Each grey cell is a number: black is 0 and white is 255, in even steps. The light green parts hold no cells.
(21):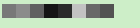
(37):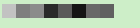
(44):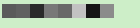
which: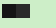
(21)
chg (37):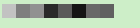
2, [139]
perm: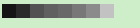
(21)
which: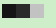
(21)
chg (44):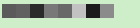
6, [21]
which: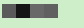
(37)
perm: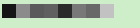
(44)

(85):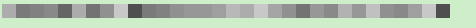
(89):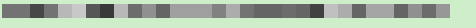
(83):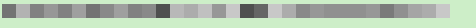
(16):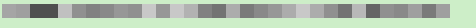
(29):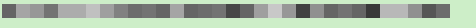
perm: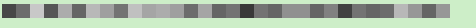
(29)
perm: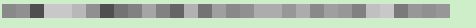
(83)
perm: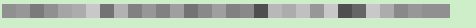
(83)
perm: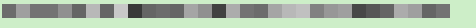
(89)
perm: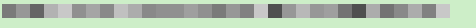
(85)

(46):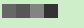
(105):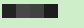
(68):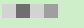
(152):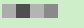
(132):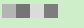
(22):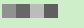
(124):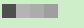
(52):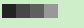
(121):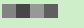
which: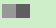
(121)
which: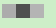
(152)
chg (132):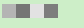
2, [219]
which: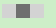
(68)
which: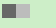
(22)

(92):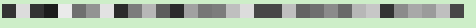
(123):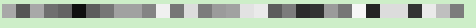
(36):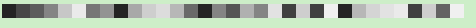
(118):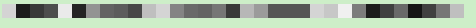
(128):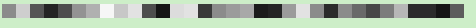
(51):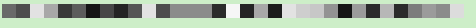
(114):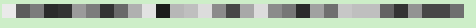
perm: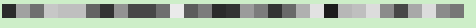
(114)
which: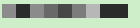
(128)
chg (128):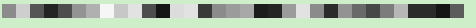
24, [139]
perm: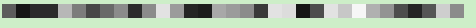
(128)
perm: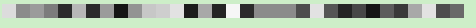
(51)
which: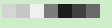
(118)
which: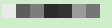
(123)

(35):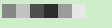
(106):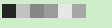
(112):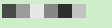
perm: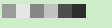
(35)
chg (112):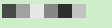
1, [155]
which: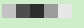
(35)
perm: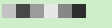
(112)
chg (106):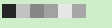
3, [155]

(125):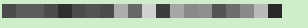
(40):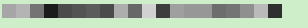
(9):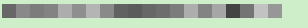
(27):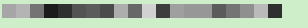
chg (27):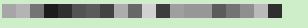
7, [75]
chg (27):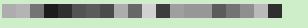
0, [166]
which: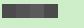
(40)
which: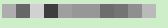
(40)
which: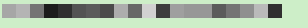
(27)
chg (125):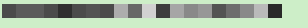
14, [143]
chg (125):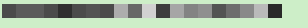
13, [137]

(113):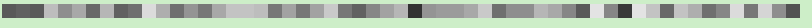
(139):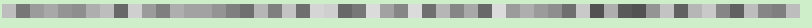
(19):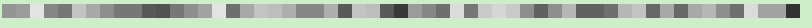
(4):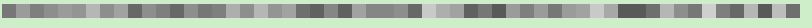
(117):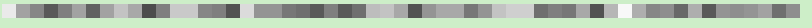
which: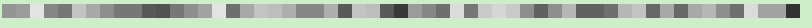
(19)
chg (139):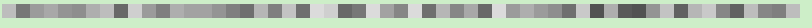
22, [213]
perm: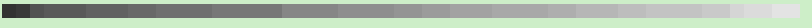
(113)

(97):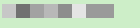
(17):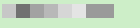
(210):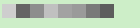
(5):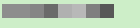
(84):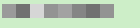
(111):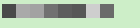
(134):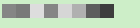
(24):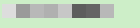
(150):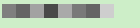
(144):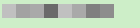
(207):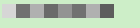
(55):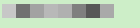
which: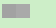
(144)
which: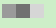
(84)
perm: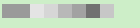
(17)
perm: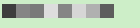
(134)

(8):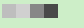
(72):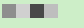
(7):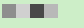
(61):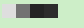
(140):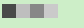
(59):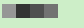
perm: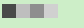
(72)
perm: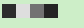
(61)
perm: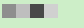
(72)
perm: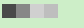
(8)
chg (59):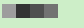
0, [150]

